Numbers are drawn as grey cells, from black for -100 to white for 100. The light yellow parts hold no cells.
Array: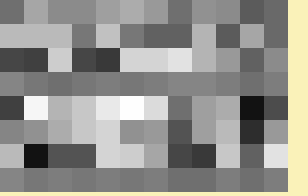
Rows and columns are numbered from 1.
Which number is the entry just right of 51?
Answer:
-7
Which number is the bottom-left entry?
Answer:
4
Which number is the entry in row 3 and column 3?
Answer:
61
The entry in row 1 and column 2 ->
30
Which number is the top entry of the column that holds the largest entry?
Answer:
35
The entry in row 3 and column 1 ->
-45
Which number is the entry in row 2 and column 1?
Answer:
46
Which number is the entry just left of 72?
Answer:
99
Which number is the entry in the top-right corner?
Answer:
-18
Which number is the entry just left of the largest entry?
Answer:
83
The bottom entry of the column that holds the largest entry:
-7
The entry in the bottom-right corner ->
-2
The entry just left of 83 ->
56
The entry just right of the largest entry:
72
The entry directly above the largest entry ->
-7
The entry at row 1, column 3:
9
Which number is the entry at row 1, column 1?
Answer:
-13
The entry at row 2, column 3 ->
46
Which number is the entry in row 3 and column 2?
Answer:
-50
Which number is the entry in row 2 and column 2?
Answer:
46

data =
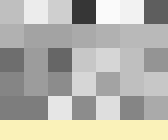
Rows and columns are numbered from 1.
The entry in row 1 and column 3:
62
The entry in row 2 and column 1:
39
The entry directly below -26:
45
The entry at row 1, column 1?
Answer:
50
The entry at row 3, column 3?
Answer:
-20
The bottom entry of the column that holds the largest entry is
74
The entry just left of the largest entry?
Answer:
-58
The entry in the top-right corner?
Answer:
-26
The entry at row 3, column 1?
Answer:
-14
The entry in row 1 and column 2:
85

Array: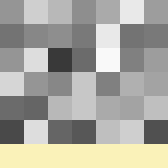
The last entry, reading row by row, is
-37
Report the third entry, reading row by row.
44
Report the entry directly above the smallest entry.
11
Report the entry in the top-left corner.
17
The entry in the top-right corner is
23
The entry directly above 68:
17
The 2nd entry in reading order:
62
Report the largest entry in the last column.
50
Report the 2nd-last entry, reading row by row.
62
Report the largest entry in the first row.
83
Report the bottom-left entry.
-43
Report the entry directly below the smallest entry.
6
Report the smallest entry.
-55

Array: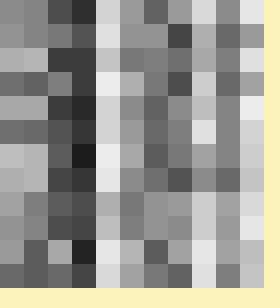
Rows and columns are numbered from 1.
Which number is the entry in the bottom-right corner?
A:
54
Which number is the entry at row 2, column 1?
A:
15
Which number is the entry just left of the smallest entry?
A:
-29
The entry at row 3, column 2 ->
43
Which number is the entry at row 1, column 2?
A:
4
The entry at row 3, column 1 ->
37
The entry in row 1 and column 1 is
9
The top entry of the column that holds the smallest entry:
-63
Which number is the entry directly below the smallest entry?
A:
-58
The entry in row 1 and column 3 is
-40
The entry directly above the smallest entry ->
-58
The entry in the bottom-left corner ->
-18
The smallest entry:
-78
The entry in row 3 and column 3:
-52
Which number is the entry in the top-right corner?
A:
80
